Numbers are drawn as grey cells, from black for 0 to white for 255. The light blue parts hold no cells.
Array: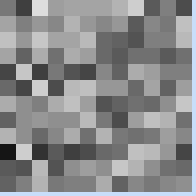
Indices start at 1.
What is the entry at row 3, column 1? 192
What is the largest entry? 221
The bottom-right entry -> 143
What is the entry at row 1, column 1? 120
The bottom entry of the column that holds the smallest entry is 98
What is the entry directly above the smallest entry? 179
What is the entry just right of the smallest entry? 206
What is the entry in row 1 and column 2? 63
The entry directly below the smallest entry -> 90
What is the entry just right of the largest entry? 158
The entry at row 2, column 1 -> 164
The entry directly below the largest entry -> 151
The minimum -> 21
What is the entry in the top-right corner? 76

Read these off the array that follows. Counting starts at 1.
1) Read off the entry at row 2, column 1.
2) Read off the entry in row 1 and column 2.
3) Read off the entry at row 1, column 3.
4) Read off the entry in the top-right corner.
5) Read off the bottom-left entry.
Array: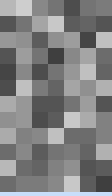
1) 84
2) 206
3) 136
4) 123
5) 108

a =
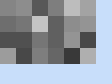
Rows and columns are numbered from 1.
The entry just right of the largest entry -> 96
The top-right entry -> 163
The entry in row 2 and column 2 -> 118
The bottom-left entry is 156
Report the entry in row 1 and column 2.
141
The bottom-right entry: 175
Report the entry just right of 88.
126

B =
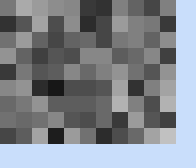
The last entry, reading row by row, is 193
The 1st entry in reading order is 120
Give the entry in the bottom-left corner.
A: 70
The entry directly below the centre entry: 77
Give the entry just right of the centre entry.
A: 128
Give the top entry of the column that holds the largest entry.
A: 128
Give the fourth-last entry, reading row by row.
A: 77
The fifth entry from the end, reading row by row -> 44
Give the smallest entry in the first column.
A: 50
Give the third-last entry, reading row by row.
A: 105
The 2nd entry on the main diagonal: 85
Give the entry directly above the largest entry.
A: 64
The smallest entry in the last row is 29
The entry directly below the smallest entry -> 93
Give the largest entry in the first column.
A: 147
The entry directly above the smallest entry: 93
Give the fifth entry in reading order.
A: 135
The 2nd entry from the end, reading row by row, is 163
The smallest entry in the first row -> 50
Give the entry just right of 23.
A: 77
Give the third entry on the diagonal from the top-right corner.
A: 128
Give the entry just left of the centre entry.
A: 135
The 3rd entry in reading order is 155
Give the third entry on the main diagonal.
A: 99
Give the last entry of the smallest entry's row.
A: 163

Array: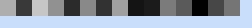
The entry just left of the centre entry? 50
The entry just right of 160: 20
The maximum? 198

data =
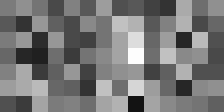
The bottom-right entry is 96
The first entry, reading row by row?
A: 123
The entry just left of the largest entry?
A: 164
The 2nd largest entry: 221
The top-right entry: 144
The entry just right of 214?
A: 157
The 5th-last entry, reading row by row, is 164
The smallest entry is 19
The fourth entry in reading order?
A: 73
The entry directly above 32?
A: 44
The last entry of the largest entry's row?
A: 73
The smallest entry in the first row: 51
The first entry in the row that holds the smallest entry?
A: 80
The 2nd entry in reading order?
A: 144
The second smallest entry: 32
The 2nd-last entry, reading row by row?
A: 116
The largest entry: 253
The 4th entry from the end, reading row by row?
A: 137
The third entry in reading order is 116
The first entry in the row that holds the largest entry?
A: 103
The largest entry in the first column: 157
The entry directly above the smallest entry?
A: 214
